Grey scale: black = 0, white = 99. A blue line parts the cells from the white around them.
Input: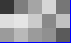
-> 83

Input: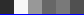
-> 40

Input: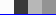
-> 57

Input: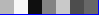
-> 51

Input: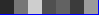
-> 31

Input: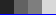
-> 84

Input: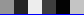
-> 24

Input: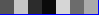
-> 4
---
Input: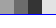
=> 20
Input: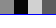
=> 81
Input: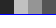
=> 58
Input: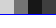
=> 9
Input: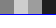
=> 61
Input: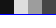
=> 61
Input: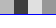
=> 87
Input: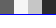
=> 77
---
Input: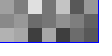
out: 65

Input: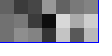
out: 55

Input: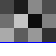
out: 36

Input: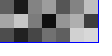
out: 13

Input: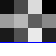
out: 32

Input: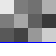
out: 26
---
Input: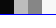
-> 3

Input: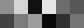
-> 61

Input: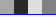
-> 65

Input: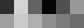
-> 68

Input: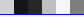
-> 15

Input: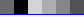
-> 82
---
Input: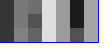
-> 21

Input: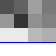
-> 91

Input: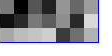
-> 65

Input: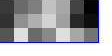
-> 33

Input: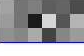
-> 56

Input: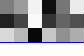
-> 84

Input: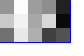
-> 44
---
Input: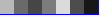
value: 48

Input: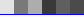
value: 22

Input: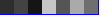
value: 77

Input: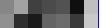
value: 29

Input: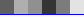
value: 20

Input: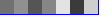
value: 52

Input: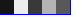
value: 70
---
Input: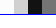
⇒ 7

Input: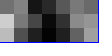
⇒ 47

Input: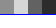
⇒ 38

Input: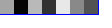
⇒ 53

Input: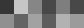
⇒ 49

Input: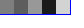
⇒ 10

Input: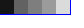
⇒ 60

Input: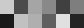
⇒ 25

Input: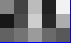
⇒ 13

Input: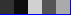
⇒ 33
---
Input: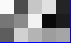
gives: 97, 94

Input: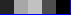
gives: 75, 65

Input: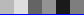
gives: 86, 72

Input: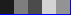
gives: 82, 57

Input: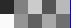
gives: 97, 79

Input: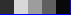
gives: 84, 61
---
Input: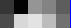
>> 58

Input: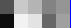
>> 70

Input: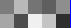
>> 45

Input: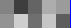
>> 39

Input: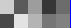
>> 61

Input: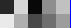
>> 3
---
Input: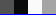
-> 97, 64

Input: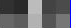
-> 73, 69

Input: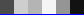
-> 95, 80

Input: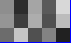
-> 84, 77

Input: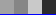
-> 78, 63

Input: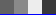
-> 92, 53

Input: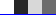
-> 99, 84

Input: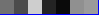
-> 80, 60

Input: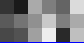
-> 92, 85
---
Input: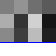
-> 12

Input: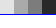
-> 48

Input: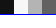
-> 38

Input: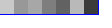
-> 38

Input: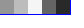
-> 39

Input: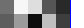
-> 16

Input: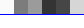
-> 27
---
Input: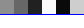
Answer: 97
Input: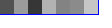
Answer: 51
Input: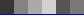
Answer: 81
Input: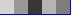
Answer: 21
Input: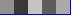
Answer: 76
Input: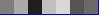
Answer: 84
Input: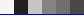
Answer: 51
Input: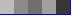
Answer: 43
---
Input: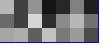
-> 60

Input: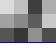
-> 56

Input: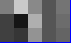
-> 33

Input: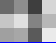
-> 35

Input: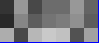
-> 32

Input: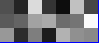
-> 56

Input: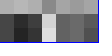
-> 41

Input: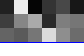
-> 55
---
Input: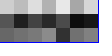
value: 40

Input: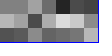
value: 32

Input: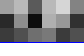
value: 23

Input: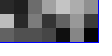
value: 38

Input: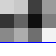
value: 53

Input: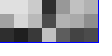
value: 18

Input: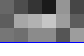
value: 46
